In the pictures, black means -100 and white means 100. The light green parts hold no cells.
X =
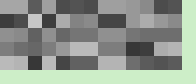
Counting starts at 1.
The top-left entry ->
30
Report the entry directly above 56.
-29
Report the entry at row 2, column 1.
-52
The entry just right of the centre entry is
13
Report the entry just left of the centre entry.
-8
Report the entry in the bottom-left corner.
46
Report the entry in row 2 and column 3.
56
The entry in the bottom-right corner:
-29
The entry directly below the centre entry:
46
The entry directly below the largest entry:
-24
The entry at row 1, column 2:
30
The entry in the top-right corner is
-35
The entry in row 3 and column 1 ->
13
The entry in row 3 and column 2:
8

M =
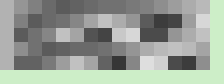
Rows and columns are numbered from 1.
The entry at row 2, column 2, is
0
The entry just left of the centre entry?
-35
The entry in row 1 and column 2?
17
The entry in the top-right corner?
45
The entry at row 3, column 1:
40
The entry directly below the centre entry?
-11
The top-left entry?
40
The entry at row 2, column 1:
40
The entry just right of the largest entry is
63
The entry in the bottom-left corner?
40
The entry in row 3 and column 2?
-29
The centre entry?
-47
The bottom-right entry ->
11
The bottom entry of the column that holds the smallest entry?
-58
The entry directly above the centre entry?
51
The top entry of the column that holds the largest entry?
0

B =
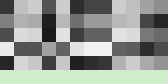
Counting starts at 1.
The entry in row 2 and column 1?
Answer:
0
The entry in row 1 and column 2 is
50
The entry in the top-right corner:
11
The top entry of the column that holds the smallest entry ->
-34
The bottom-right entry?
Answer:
16
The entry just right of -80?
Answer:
77
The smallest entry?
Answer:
-80
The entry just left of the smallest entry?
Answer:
67
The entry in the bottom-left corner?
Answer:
-70
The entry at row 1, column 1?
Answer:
-58
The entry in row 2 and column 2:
39
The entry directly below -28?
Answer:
61
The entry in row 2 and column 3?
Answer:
33
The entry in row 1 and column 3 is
61
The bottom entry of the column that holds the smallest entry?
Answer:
-52

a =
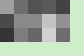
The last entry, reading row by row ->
-14
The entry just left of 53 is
8
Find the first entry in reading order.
25
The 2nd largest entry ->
53

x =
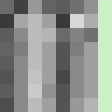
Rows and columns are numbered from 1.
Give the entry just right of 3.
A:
-12
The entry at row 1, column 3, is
19
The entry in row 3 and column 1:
-28
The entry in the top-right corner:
14
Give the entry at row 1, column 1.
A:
-17
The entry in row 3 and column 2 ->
8
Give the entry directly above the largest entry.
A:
-12
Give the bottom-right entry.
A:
41
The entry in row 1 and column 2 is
-49
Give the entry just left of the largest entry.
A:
-55
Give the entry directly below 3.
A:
-2
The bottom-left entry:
-39
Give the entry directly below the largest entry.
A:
3
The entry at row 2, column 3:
47
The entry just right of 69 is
36

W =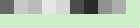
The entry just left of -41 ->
69
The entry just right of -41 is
-67

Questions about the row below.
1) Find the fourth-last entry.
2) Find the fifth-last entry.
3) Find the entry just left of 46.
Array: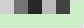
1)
-10
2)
63
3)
-70

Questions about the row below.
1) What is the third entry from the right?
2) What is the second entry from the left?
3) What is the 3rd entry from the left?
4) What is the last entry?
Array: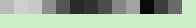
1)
-93
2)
62
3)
57
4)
-17

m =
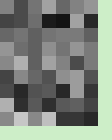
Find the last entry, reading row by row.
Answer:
-69
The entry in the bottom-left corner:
7
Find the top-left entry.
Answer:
2
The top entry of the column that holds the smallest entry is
-19
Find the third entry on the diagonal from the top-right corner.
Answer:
-4
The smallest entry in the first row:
-41
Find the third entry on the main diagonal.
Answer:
-25
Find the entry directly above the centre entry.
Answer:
12
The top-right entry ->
17
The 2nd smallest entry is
-79
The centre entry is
27
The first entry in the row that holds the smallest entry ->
-47
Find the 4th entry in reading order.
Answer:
27
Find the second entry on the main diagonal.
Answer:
-41
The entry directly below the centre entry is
-36

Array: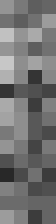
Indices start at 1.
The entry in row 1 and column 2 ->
-5
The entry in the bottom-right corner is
-21
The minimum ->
-69
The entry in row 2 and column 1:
-11
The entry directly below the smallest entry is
1
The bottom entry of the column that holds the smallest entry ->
22
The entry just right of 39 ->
6
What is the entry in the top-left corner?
16
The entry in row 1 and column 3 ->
-26
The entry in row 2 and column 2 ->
-26
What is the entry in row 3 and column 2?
16
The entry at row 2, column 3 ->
-11
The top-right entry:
-21
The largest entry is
56
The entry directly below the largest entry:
39

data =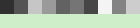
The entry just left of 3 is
91
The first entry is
-62

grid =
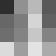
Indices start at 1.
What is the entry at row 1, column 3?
45
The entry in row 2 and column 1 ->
-19
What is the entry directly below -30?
-24
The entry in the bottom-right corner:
34
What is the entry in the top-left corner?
-64

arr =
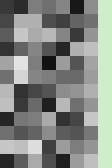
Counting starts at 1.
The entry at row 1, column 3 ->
-2
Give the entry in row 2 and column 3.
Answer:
38
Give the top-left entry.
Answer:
-55
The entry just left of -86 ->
-2
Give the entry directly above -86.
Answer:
-34
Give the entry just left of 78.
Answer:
28
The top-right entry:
10
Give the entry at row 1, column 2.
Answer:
-66
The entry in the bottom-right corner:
50
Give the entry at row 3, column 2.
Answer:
55
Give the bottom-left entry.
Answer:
-71
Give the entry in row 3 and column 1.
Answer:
-28
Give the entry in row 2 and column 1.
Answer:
-45
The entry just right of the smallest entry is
22
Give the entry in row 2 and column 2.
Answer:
38
